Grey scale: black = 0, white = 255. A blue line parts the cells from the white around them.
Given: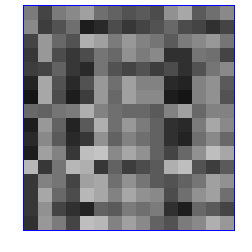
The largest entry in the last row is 190
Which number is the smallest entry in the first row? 68
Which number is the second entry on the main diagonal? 61
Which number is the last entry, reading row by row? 152
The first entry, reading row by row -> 123
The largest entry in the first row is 167
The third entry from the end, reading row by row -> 137
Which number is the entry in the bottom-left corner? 48
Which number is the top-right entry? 137
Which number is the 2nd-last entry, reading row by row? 175
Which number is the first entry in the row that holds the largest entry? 29
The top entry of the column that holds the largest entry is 111
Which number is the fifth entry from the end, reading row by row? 82
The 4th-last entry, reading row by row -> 123
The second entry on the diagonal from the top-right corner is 48
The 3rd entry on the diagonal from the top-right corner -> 137
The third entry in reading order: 123

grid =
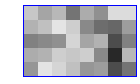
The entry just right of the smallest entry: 184
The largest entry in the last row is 228
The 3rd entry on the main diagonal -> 144
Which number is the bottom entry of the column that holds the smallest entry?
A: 76
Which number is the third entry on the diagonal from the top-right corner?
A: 178
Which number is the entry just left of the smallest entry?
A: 137
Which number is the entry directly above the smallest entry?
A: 76
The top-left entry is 199
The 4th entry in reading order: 116
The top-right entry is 220
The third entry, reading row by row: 184

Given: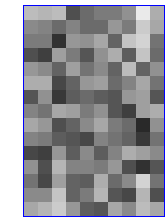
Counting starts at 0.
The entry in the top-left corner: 188
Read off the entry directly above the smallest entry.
159
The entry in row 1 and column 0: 138
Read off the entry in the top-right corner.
173
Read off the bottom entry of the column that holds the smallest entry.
188
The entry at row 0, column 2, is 188
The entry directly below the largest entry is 203
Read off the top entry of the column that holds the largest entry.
234
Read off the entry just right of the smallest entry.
145
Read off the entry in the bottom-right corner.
167
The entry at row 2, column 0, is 123
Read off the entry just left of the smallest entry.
107
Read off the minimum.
41
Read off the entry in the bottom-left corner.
167
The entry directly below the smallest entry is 56
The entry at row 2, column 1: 123
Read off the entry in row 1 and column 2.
107
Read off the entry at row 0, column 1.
181
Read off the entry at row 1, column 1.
131

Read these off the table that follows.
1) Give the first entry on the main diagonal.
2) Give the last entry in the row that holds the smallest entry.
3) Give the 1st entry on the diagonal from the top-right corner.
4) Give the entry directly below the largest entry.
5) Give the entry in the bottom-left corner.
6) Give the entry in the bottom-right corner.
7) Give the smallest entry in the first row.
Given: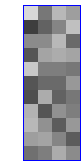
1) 216
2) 192
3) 158
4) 62
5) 112
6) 139
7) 119

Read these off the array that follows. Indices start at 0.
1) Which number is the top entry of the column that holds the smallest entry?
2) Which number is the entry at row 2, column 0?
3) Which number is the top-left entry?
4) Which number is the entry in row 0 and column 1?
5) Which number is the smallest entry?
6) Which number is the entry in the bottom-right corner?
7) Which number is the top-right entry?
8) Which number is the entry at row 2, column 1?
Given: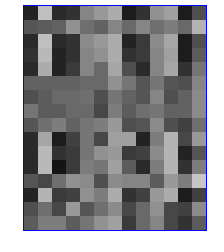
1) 42
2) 42
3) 35
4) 191
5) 20
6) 92
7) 79
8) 191

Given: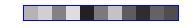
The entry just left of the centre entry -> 33
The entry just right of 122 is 195
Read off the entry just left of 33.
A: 222

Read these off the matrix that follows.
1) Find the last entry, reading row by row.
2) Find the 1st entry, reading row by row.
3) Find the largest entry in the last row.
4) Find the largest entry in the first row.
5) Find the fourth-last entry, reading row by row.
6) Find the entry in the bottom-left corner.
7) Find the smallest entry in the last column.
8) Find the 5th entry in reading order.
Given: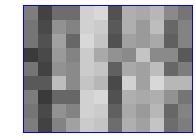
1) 125
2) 125
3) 203
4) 216
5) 161
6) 125
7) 89
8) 209
